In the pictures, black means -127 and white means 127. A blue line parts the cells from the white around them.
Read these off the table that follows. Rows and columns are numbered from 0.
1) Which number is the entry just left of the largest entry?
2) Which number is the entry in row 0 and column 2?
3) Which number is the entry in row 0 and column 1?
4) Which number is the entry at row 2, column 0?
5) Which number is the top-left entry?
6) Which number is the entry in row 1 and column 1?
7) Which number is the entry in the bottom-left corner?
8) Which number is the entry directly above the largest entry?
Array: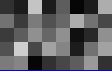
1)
-46
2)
68
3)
-99
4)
-68
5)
-78
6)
-68
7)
-4
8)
-34

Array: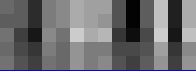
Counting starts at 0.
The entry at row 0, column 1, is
-34
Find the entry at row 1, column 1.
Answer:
-34
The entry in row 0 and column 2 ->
-83
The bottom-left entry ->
-13
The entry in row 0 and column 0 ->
-22
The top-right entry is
43
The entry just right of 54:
-73
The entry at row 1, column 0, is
-34
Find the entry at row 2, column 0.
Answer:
-13
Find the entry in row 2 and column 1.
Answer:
-64
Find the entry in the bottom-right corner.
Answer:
20

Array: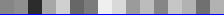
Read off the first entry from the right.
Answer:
50
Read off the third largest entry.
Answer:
80
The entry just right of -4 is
111
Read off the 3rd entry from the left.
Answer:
-83
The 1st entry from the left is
6

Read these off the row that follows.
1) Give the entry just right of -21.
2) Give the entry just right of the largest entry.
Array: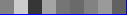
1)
2
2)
-73

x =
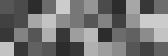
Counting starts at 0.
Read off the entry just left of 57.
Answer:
30
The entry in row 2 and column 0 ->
-72
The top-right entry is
-19
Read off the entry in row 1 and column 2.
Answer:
39
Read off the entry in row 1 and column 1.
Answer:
-52
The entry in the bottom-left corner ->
67
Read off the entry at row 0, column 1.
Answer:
-52
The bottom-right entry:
-30
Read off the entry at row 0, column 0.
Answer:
-41
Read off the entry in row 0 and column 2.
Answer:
-83

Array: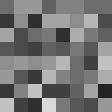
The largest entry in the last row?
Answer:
88
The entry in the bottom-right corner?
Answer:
24
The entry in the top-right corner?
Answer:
-19
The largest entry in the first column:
66
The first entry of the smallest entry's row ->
-71
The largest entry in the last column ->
66
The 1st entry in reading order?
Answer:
-19
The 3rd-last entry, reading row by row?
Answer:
-40
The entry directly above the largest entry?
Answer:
-62
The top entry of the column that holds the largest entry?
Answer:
-30
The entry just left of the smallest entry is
36
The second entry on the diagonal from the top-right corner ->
55

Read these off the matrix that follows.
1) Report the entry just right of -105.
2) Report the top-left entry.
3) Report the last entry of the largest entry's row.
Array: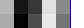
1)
-72
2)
54
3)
-10

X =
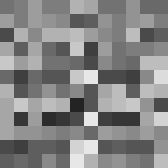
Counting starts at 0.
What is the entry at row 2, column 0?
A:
-53
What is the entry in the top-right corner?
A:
-22
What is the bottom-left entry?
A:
-33
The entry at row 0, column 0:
-13
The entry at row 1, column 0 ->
29
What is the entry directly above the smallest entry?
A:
9
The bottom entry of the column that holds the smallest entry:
103
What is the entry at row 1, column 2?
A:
29
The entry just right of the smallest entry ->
-42
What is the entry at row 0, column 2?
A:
29
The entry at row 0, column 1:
-2
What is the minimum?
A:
-92
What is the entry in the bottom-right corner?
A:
61
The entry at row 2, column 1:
50
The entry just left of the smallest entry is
50
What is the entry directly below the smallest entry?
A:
-53
